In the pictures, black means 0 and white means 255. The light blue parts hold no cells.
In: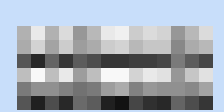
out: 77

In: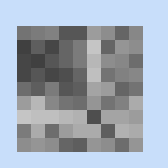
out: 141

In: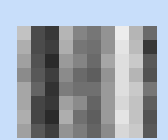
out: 62

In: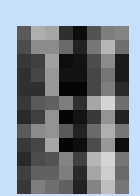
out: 111

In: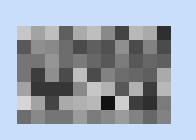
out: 117

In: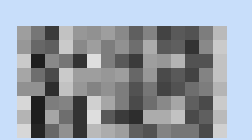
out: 103

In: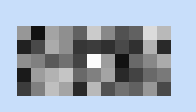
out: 191

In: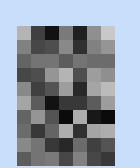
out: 122
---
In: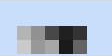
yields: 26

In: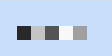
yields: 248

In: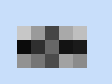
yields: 162

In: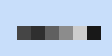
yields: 205

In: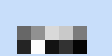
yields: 50

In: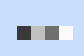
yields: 111
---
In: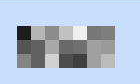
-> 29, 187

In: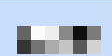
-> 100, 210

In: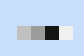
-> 193, 241

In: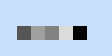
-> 85, 3

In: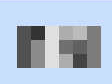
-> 81, 124

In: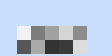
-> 241, 220
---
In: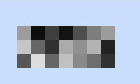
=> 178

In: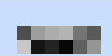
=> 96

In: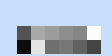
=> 97

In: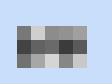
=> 59

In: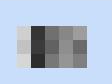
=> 142

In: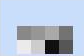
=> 16

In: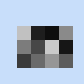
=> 201

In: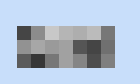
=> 69
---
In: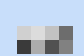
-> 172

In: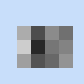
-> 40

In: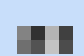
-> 83

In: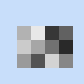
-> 166

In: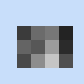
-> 87

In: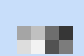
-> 242

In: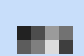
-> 127
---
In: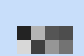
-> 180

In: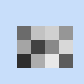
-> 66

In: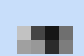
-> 69

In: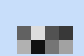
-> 221

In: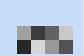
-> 60

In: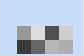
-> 220

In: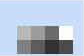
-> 156
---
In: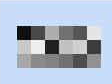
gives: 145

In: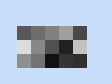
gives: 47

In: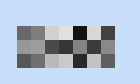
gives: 95

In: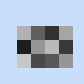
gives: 150

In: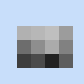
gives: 93

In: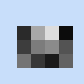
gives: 98
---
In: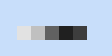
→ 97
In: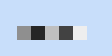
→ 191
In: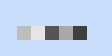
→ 85
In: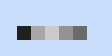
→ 203
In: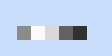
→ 217
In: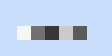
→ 55
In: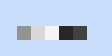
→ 245
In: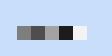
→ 163
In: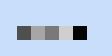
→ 121
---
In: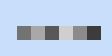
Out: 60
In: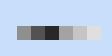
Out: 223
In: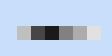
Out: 225
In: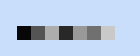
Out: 201
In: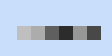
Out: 72
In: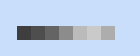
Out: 173
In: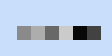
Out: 66
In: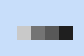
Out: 31
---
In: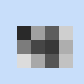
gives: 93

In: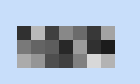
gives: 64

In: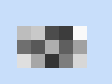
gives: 76

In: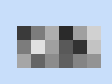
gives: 174

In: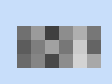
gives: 64

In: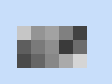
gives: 162

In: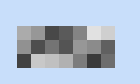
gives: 72

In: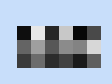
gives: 38

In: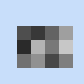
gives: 99

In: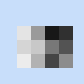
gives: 24
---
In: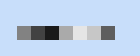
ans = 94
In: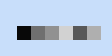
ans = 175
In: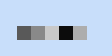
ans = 173
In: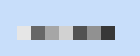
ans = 55
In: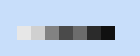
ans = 16
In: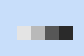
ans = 42
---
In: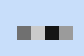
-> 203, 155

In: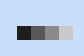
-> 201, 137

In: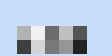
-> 240, 212

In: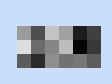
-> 222, 195

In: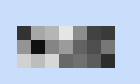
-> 229, 215

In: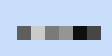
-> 202, 149

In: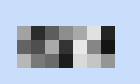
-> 231, 225

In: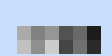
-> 204, 192

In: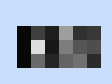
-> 221, 158
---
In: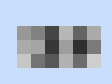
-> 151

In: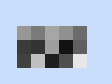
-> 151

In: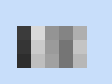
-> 59

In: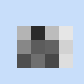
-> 180

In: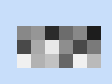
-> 136

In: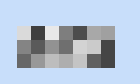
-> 218

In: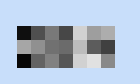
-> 15

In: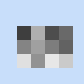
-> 62

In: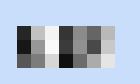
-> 38

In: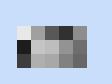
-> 232
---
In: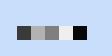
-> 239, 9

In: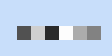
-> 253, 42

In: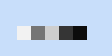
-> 242, 12

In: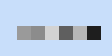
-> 211, 30

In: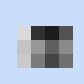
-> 218, 28

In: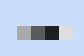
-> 222, 31
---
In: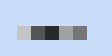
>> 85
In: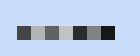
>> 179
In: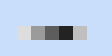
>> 155
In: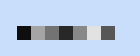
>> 165
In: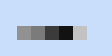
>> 123
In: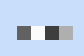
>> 251
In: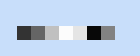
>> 101
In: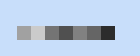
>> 203
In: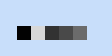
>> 216
